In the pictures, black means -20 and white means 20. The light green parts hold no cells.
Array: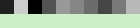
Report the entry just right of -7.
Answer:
4
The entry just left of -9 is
-3
